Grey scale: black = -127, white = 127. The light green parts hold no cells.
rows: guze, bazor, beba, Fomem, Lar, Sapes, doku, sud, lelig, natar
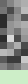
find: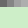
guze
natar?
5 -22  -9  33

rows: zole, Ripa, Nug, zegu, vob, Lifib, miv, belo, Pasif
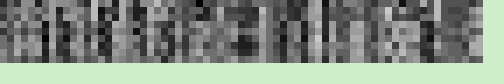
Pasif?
0 -30 -16 -60 -16 -45 -85   0 -30 -73 -45   0 -45 -30  13 -60  13   0 -16   0 -30 -16   0 -85 -30  28 -30   0 -16  28 -16 -30   0  28 -30 -16   0  28 -16 -30 -73 -16   0 -85 -16  28 -85  28 -60 -30  28  28 -16 -60   0 -60  43 -16  13  28 -45 -85 -45 -30 -16 -30   0 -45 -30
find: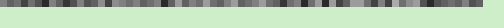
Pasif
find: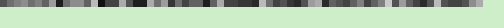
Ripa
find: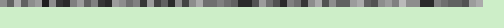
belo
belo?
13 -30  43 -30  13  28 -97  13 -73 -85   0  28 -30   0 -73 -85  28  13 -16   0 -73  28 -60 -30 -85  13 -60  13  43 -16 -16   0 -16 -30 -85 -85 -45  28 -16 -45 -85   0 -16 -73  13  43 -45  13 -30 -30  28  43 -30 -45  13  28   0  58  13  13 -85 -85   0 -16 -30 -30 -45  28  43
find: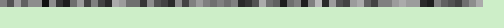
zegu

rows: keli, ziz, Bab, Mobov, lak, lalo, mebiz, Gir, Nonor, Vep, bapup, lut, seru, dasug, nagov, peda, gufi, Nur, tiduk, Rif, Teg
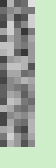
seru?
-31   9  -6 -18  25
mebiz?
66 66  9 -6 25

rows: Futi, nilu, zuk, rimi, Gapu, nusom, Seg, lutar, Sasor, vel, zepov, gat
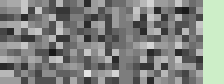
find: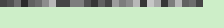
zuk
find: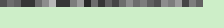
nusom
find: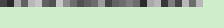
Gapu
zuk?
-58 -46 -18 -85 -30 -18  13  56 -58 -58  -2  -2 -46 -73 -30 -58  28  -2  13  56 -73  70  41 -73  -2  56 -30 -18 -58
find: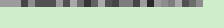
gat
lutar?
13  -18  -30   13   13  -46  -46 -101  -58  -30   28  -18   70   13   56  -58   56   -2   13   -2   13  -85  -58   -2   13  -85  -58  -30   56

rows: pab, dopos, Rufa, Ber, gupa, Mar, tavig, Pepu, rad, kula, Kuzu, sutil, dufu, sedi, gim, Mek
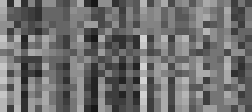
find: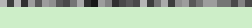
Mek
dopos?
42 -25 -39 -54 -66 -79 -25 -25 -25 -39  15   3   3 -39 -54 -25   3 -66   3 -39  29   3  15 -25   3 -39 -25   3  29  15 -10 -25  42 -54 -66 -10
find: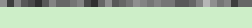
gupa
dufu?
29 -54  42 -54  29 -10  15  15 -25 -39 -25  29 -66 -92  29 -10 -66 -25 -39 -25  42 -54 -25  29 -54  15  29 -39 -39   3  15 -10 -39 -25  15 -39
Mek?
54  -66   54  -79   29  -39   29   15  -39  -54  -10   42  -79 -104   29    3  -79  -54  -39  -54   54  -66  -10   42  -66   15   29  -39  -10   29   29  -10  -10  -54    3  -54
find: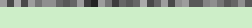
dufu
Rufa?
29 -39 -39 -54 -66 -79 -25 -25 -25 -39   3   3 -10 -54 -54   3 -10 -54   3 -25  15   3  15 -25   3 -39 -39 -10  29  42   3 -25  29 -66 -54 -10

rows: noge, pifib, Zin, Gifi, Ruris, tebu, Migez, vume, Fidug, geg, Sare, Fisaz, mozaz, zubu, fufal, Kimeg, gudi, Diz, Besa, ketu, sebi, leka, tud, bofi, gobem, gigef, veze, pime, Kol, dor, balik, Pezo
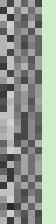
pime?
66  66 -15 -55  -3 -27
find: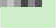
Besa
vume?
51 -55  24 -15  36 -27

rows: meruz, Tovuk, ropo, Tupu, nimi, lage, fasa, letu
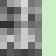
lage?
48 75 32 75 63  6
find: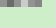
nimi
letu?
-62 -35 -50 -62 -50 -35

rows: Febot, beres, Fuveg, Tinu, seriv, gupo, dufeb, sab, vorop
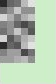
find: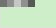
seriv
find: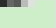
dufeb
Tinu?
2  16 -25 -54 -25

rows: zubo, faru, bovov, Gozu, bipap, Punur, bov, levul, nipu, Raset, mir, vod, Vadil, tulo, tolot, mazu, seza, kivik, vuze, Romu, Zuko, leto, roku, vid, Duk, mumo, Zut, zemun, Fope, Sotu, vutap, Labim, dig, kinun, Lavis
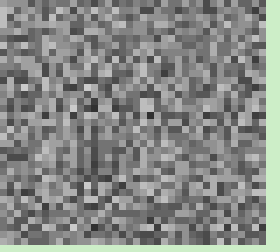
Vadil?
17  46 -12  75  17 -40  61  17  46 -52 -65 -27  75  46 -27 -52  46   2  32   2  32 -40  46  32 -27  46  32 -27   2 -52 -27  61  46 -27   2 -40 -65 -27
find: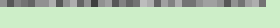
tolot
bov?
61 -12  17  61   2 -12  46  61  17  17   2 -12  32 -40 -12   2  32 -27   2 -12  46  32  17  32  17  17 -27 -27   2 -12  46 -12 -12   2  46   2 -40 -40

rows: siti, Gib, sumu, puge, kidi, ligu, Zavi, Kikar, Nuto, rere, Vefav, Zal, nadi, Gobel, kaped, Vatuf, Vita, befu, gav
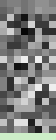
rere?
-57   29 -109  -97   29  -69   53  -28
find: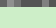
Vita

